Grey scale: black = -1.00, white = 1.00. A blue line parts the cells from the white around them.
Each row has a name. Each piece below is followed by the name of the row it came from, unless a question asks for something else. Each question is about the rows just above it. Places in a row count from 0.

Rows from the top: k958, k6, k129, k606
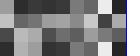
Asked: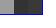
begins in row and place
k606, 2
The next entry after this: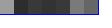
[0.85]
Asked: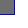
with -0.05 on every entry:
[-0.19]
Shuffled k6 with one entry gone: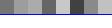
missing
[0.28]

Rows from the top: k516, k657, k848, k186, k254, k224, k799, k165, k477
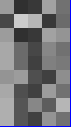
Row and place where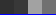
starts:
k516, 1
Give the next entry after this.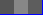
[0.43]
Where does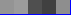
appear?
k224
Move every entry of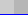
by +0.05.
[0.65 0.48]
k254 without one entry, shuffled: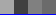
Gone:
[-0.05]
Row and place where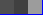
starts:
k799, 1
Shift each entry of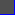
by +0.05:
[-0.33]

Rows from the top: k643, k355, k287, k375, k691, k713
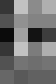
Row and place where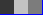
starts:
k375, 0
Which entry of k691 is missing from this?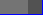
[-0.14]
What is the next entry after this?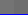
[-0.09]

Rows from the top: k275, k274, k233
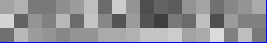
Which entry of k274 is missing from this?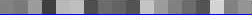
[0.06]
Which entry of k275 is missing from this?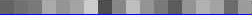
[0.11]
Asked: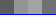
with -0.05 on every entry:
[-0.33  0.11  0.23 -0.16]

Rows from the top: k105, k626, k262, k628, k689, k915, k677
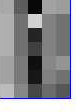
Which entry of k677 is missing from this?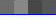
[0.47]
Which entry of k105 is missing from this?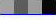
[0.32]

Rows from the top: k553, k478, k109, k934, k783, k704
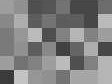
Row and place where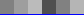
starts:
k783, 2
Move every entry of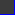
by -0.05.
[-0.59]
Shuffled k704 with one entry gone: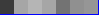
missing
[0.53]
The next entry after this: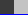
[0.18]

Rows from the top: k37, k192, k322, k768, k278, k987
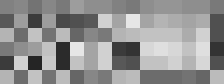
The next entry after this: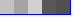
[0.52]
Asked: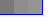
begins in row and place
k37, 9
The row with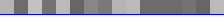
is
k987
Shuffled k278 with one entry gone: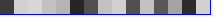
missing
[0.58]
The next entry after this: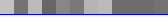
[-0.20]

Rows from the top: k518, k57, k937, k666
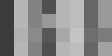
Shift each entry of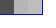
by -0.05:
[-0.42  0.38  0.43]
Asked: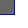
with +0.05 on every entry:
[-0.15]

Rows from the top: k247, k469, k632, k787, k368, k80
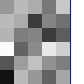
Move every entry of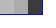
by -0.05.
[ 0.41  0.30 -0.59]
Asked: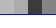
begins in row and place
k469, 0
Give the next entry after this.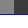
[-0.27]
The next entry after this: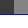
[-0.11]

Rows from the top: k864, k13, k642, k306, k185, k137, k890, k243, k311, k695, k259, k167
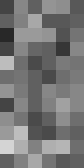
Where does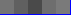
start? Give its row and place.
k137, 1
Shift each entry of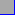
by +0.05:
[0.37]
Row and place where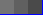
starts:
k137, 1
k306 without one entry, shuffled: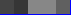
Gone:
[-0.20]
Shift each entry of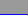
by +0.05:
[0.26 0.26]
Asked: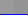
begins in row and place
k642, 2
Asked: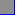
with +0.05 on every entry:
[0.16]

